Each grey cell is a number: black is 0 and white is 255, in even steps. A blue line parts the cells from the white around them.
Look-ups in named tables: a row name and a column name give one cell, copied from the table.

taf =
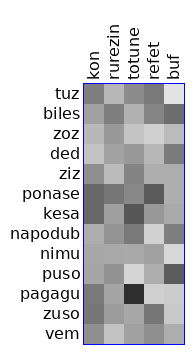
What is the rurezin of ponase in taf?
118
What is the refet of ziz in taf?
173
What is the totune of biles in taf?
177
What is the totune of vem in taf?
161
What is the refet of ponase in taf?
90
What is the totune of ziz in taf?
132
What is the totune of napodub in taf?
121
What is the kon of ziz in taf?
142
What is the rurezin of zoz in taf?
153
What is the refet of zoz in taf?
208

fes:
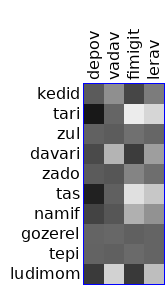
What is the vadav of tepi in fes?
96
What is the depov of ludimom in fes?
58
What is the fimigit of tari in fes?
236
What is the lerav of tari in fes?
214
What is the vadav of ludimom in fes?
210
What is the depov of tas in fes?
33
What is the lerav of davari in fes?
158
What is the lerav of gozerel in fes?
100

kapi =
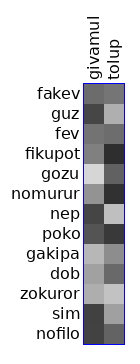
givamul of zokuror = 174
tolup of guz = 175
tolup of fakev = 117
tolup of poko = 57
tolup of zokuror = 194
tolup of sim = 160
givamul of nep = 69
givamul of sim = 65
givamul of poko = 84
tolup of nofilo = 99
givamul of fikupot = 128
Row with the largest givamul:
gozu

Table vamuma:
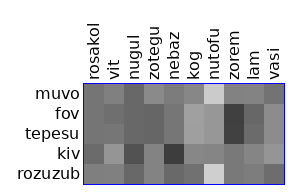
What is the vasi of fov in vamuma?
140
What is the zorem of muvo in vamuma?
130
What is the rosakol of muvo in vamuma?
117
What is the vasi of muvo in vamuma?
115
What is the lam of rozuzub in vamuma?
125
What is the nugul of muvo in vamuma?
104

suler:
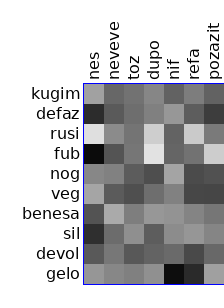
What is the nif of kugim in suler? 98
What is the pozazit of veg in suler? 70
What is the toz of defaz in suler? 110
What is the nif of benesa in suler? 147
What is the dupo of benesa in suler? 151
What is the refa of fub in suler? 114
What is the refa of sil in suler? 150
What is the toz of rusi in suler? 116
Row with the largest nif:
nog

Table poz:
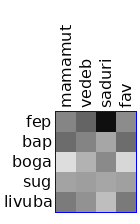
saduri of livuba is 190
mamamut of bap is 108
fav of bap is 109
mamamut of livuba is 123
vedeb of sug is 158
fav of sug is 160
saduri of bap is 166
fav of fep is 140

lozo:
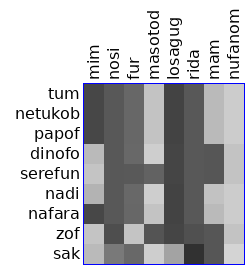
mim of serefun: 196
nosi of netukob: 88
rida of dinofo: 88
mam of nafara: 186
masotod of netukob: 195
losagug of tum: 67
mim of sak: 186
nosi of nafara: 88
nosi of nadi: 88
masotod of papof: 195

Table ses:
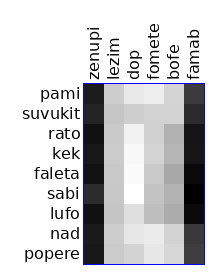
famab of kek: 22
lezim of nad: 205
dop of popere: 211
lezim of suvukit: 198
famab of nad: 57
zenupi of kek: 23
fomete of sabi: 195
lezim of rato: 202
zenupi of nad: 26
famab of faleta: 9
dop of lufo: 223
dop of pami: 232

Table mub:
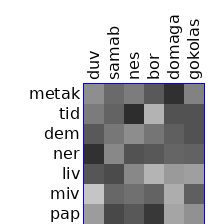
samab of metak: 106
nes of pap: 88
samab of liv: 75
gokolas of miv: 95
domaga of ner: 101
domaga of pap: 165
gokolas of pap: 145
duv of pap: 156
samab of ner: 136
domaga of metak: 48
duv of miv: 197
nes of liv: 136
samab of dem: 119
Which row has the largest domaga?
miv

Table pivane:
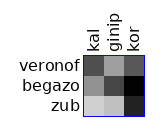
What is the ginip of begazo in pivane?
70
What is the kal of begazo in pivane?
146
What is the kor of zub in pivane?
34
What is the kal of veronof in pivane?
79
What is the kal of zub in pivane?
208
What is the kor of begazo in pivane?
2
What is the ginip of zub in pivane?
192
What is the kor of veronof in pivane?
88
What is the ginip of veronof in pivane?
159
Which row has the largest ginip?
zub

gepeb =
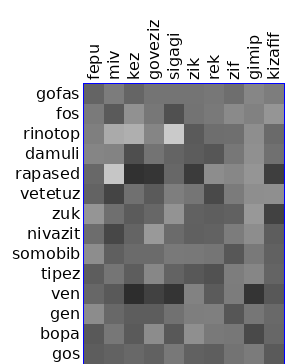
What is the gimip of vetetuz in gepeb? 142
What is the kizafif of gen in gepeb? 105
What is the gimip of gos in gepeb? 123
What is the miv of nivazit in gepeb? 71
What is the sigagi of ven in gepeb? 52
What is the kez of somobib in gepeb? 107
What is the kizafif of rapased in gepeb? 62
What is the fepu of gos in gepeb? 93

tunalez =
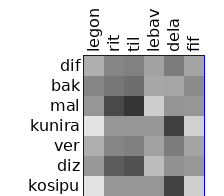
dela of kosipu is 66
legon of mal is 150
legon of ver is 174
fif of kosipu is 207
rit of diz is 92
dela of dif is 124
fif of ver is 164
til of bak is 110
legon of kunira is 228
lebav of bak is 168
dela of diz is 145
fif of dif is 164
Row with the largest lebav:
mal

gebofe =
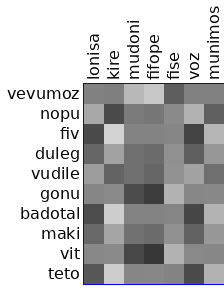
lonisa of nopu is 168
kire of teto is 205
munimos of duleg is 151
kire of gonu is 138
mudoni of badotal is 131
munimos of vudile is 111
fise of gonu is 178
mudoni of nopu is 123
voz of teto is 75
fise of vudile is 146
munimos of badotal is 179
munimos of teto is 177
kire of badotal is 205
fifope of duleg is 107
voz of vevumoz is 129
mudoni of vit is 71
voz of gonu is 135
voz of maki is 98
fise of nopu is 138
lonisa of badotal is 77
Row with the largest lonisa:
nopu

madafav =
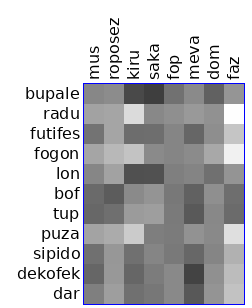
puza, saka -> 126
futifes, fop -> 133
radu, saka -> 136
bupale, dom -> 97
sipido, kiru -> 112
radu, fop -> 143
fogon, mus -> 165
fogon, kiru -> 195
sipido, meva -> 103

